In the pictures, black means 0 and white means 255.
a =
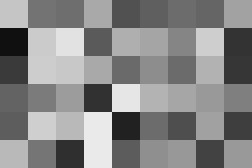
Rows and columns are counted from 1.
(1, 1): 197
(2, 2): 203
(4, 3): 156
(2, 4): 90
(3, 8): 178
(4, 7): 166
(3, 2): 205
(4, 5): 230
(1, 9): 162
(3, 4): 169
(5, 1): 93
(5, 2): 207
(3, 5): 106
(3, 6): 141
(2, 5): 175
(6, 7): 152

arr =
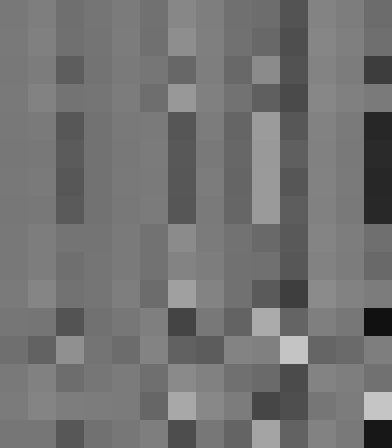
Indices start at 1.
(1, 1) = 120
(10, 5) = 122
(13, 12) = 101
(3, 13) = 124
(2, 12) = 134
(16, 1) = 118
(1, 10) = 109
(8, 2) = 120
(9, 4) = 116
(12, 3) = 83
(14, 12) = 131
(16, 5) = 119
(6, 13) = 121
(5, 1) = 120
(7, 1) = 120
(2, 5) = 124
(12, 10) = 171
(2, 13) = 127
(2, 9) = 113
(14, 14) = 113
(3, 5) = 122
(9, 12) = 132
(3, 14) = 61
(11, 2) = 133
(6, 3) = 91
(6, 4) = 114
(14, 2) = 129
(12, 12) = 127
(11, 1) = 122
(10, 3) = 111
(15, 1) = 123
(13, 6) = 131
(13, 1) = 111
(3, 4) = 115
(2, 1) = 121

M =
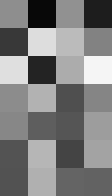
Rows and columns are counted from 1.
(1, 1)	142
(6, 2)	182
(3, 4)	245
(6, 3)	68
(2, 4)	130
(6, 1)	83
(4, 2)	178
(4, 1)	140
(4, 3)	79
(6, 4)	163

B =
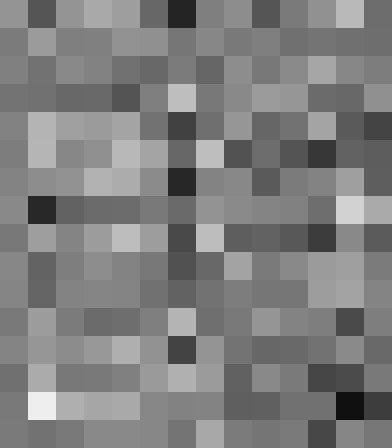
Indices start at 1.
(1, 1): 148
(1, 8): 127
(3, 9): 141
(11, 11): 118
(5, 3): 160
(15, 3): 175
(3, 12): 166
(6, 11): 84
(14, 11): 122
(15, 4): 166
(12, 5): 110
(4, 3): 104
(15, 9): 95
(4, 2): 113
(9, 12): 60
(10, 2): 99
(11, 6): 113
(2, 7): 118
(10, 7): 81
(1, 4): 169
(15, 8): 131
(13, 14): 105
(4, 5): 84
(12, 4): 107
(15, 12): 113
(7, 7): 39
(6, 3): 135
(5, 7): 65
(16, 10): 117
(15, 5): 169
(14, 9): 97
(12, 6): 127
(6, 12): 55
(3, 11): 138
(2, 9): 121
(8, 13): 210

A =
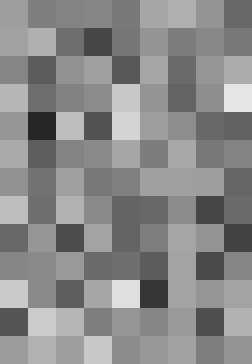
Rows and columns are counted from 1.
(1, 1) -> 157
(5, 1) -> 150
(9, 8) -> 148
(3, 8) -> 149
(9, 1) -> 104
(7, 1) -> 145
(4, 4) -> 139
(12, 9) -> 178
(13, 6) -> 152
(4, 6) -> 148
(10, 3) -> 153
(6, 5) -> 166
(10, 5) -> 111
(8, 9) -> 107
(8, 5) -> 100
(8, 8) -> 70
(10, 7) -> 163
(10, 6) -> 92
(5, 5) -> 212
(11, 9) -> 163
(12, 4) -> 126
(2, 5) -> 118
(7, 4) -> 120
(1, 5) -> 121
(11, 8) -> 149
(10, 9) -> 134
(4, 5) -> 200
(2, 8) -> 136
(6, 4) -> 138
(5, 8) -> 105
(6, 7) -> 168
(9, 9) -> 67
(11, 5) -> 223

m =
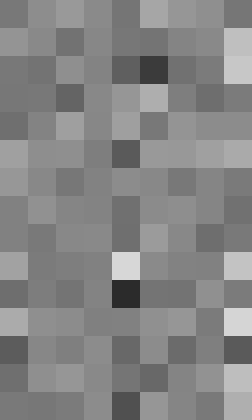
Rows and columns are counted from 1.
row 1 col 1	120
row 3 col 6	59
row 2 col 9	191
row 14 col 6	104
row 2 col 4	135
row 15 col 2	119
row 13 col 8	127
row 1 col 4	138
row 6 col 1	160
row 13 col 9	90
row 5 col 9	140
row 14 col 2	143
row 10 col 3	126
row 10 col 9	195
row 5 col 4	135
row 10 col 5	215
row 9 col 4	137
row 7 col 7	120
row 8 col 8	133
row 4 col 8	110
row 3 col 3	143
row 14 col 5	117
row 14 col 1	111
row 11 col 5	43
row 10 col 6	138
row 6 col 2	142
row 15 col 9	175
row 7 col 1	151
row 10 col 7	130
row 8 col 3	133
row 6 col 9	170
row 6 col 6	153
